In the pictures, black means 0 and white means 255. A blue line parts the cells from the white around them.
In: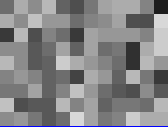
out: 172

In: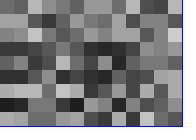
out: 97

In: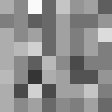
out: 138

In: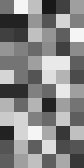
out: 245

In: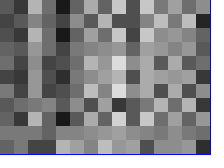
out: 56

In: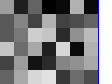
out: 31

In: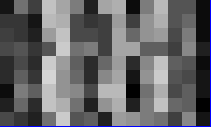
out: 113

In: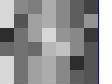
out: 136

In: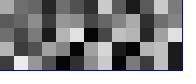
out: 111
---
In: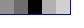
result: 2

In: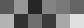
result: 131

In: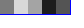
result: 164

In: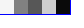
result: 87

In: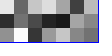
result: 165

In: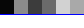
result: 107

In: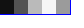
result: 186
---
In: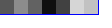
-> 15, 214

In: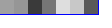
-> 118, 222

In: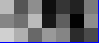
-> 24, 208

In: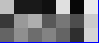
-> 88, 234

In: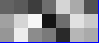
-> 20, 246

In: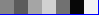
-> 209, 242

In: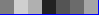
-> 34, 207

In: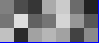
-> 117, 222

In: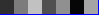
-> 80, 193
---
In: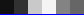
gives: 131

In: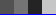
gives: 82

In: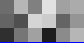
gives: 204

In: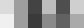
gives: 207

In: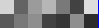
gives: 182

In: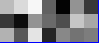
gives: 218
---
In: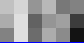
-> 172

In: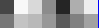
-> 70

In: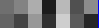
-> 111

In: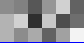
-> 179

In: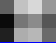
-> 10

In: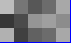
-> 55

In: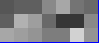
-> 95

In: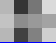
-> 195

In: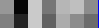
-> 151

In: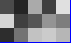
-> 212
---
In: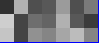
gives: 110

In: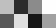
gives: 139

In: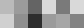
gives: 100

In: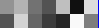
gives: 114

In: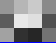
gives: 223

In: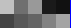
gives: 153

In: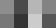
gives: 182

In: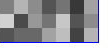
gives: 152

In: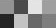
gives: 228
